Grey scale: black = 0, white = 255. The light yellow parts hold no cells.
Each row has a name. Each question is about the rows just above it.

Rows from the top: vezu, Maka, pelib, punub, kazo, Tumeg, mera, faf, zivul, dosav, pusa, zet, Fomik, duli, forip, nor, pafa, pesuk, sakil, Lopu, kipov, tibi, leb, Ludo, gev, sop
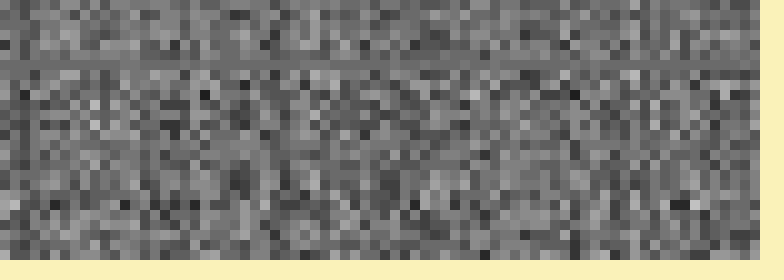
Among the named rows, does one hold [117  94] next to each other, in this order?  yes
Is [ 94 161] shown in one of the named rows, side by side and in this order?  yes
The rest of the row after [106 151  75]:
[ 94 106  75 128 128 106  94 117  94 161  94  84 161  84 117 128 106  75
 117 151 128 151 139 106 128]
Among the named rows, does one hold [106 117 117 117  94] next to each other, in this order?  yes
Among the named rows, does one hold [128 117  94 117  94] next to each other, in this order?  yes
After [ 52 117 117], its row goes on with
[106 161]

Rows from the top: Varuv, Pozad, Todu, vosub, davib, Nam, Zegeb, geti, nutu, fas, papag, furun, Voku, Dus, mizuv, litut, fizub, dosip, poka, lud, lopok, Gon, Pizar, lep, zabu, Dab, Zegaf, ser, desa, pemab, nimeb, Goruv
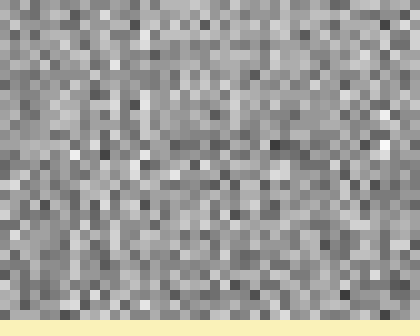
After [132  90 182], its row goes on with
[151 141 173 141 111 182 151 132 132 173 111 173 141 102 151]
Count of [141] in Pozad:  5
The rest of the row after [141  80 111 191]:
[173 209 141 191 132 132 173 132 132 173 132 111 191 200 123 132 200 102
 182 219 141 151 200 132 123 132 173 200 151  68 141 151 182]

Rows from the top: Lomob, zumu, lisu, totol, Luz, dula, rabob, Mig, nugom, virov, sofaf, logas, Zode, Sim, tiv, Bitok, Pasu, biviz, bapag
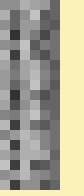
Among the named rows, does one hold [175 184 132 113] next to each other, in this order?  yes
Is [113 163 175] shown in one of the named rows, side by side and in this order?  yes
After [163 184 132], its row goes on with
[101]

